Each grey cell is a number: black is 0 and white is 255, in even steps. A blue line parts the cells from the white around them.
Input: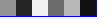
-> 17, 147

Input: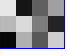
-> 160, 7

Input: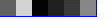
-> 135, 97

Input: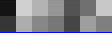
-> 200, 54

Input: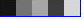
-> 215, 20

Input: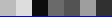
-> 48, 188

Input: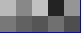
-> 149, 120

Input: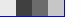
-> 198, 234
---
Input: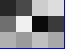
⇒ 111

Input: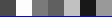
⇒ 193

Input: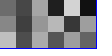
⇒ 211

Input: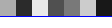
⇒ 121

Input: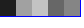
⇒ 133

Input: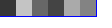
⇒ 170

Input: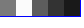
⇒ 25

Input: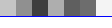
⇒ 95

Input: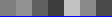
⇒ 194
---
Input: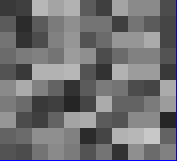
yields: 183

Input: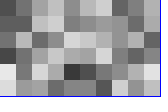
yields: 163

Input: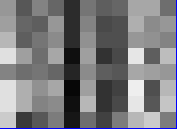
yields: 131

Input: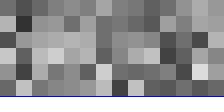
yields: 104

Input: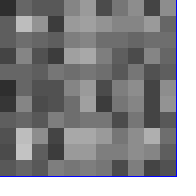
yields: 88

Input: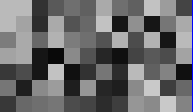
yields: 50

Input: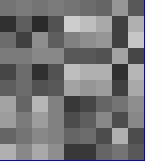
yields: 116

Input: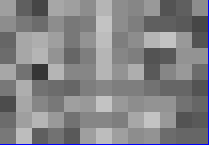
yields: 70
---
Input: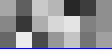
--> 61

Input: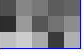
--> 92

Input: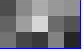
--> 152

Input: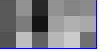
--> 132

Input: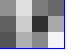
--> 124

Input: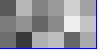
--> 208

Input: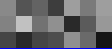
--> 122
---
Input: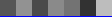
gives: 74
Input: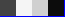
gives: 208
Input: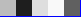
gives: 222
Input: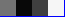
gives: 63
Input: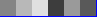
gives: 224
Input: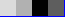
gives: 2
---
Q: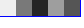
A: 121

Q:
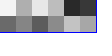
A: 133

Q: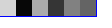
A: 7

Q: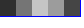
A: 117

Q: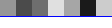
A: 75

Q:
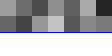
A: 68

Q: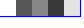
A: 88

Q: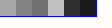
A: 132

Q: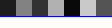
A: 129

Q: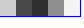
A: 73
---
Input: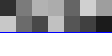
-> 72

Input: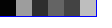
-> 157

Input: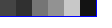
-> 48

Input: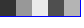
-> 51

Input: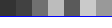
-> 112

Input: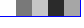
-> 254

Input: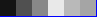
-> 80

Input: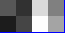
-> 128

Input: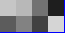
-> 30
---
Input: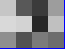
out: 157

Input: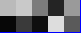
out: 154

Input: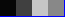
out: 136

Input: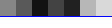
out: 217

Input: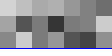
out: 110

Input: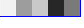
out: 122
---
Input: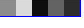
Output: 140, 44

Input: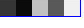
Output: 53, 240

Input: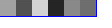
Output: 162, 110

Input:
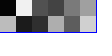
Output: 5, 208

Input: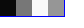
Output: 9, 150

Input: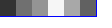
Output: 51, 97

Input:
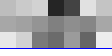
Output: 189, 237

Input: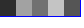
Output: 45, 85

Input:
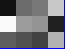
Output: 18, 178
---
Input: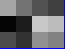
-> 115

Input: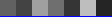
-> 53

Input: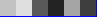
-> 35

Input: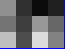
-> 48

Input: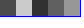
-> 49

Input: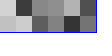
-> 143

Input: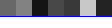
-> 57

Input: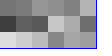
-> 143
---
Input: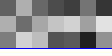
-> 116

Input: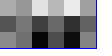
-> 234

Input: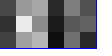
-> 126

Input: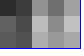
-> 110

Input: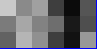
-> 11

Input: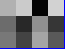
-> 4

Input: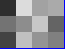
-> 162
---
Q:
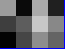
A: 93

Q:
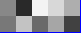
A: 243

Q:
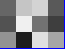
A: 240

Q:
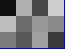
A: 109

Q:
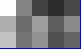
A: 158

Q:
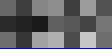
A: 89

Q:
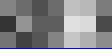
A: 223

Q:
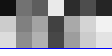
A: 169

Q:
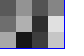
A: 176
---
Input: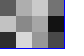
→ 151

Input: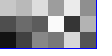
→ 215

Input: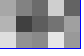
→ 230

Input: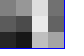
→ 191

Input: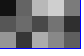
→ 136

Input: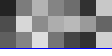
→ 49

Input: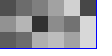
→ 162

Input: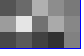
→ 49
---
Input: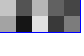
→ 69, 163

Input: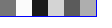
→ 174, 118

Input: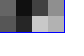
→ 143, 86

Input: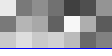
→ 148, 201

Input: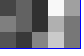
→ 160, 84

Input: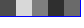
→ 106, 77
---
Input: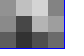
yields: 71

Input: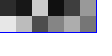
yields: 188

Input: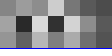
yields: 41

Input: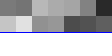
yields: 225

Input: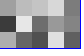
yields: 231

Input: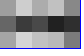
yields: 59
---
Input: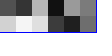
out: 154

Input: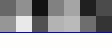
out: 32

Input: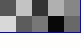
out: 176

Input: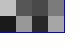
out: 73

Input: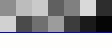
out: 217

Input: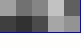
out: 194

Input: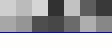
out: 93

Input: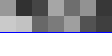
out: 146
